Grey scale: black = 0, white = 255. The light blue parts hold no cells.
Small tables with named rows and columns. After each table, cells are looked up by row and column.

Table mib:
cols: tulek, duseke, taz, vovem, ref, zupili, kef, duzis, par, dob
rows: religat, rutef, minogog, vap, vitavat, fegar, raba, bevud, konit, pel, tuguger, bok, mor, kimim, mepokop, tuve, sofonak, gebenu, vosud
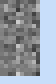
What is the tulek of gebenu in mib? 119
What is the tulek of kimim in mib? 122
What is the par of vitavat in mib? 98
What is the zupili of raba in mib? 124
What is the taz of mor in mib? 105
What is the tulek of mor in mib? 117
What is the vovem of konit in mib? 111
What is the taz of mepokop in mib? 107

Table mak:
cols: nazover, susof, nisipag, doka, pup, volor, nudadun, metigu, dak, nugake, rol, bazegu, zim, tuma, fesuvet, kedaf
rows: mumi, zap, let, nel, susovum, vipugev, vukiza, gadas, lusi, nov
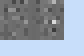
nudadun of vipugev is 150
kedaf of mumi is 121
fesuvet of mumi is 111
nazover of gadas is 115
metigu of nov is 107
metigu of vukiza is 107
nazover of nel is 115
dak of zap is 105
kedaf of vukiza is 106

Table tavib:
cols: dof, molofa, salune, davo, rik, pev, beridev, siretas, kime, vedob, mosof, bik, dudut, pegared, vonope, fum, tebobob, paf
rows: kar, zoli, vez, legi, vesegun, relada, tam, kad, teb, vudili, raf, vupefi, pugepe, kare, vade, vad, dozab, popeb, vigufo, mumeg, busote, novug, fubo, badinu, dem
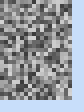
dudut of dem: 163
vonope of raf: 192
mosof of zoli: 65
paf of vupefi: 205
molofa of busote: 168
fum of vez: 93

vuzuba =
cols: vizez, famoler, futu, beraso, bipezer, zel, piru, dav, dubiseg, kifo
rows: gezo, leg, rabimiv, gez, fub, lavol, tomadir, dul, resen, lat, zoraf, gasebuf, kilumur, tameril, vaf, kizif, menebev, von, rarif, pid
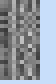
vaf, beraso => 178
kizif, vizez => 75
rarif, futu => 112
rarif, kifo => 82
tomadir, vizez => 141
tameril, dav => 164
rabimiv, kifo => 115
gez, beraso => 143
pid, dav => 81
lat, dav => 100

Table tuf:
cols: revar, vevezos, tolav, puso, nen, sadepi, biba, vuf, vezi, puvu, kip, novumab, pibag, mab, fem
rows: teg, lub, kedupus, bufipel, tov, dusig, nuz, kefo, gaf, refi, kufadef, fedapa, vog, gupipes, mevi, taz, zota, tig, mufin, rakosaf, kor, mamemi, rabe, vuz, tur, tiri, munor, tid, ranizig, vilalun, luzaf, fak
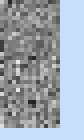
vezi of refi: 128
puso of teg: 132
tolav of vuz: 89
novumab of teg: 135
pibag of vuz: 80
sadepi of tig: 97
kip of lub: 124
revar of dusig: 126
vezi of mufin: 148
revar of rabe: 84

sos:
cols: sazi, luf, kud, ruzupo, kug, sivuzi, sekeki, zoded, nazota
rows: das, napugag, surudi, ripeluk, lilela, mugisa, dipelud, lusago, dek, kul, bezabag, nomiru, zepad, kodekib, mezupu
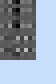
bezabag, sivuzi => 73
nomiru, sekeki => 89
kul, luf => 65
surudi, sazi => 109
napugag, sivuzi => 90
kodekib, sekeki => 86
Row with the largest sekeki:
zepad

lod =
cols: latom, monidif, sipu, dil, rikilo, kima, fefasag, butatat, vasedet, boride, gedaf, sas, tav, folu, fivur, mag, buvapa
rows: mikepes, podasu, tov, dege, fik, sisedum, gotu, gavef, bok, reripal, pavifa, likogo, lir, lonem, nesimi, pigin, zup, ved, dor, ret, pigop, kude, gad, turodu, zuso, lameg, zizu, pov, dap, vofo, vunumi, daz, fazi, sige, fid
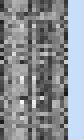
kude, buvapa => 70
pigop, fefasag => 117
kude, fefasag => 135
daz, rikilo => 108
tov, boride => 114
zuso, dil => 151
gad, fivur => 142
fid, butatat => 74
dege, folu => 176
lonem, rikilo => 122
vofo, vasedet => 143
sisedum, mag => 115
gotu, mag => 74
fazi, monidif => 156
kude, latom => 73
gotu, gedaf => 102
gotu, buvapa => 136
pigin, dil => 150
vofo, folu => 118
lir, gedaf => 50

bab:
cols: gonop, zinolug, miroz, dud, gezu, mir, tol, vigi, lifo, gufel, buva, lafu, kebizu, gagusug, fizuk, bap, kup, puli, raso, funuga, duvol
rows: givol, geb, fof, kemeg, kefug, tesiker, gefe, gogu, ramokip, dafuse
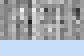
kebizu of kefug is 148
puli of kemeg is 174
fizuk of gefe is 192
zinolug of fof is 132
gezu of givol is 113
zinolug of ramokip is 128
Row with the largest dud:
kefug

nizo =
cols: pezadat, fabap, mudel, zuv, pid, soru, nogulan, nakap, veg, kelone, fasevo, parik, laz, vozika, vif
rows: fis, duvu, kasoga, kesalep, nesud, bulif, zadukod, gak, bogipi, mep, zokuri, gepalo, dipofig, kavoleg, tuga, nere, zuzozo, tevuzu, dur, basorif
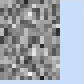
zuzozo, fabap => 135
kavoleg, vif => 125
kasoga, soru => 130
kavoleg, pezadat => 155
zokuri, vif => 151
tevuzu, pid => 115
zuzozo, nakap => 125
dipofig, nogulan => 103
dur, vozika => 128
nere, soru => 170
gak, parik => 125
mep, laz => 140
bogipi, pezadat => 182
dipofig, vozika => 84
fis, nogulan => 40
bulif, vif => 112
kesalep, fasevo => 168
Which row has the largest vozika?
tuga

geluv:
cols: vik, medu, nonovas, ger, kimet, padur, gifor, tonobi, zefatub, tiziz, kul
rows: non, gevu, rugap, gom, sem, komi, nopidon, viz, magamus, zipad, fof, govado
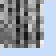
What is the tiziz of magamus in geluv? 36
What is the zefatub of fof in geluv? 119
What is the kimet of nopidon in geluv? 84
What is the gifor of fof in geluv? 62
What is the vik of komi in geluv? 96
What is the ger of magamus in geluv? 143
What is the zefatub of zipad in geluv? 141
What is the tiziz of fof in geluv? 76
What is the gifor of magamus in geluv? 21
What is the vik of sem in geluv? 181
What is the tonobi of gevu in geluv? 169
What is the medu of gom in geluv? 161
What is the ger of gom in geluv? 141
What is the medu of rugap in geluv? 173
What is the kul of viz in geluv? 188
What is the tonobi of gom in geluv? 188
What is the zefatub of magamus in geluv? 146
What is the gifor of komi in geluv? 95

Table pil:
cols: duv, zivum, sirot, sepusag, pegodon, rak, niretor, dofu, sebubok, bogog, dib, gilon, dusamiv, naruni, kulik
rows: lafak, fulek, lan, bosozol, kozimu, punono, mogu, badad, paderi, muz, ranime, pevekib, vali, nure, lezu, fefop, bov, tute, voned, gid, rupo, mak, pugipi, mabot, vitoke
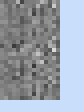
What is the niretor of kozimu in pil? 115
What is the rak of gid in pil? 122
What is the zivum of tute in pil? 142
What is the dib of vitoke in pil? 92
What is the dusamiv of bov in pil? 120
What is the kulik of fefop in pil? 103
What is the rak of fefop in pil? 102
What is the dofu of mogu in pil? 135
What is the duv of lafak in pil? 127
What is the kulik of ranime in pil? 91
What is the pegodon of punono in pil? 128
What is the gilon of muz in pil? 130
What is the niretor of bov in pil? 119
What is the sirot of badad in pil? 132
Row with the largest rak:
vali

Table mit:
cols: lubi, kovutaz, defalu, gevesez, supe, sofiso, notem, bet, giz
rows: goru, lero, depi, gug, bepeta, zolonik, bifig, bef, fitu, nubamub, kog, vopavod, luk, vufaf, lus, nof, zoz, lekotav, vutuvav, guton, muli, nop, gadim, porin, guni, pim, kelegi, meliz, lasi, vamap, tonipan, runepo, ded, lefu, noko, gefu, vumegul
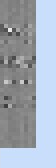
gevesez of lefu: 130
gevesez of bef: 85
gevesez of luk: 139
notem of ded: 121
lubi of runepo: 136
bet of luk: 138
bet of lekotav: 140
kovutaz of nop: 135
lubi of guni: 134
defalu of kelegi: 168
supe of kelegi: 123
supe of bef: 165
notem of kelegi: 141
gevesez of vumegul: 126
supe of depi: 128
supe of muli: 125
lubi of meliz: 135
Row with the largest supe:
nof

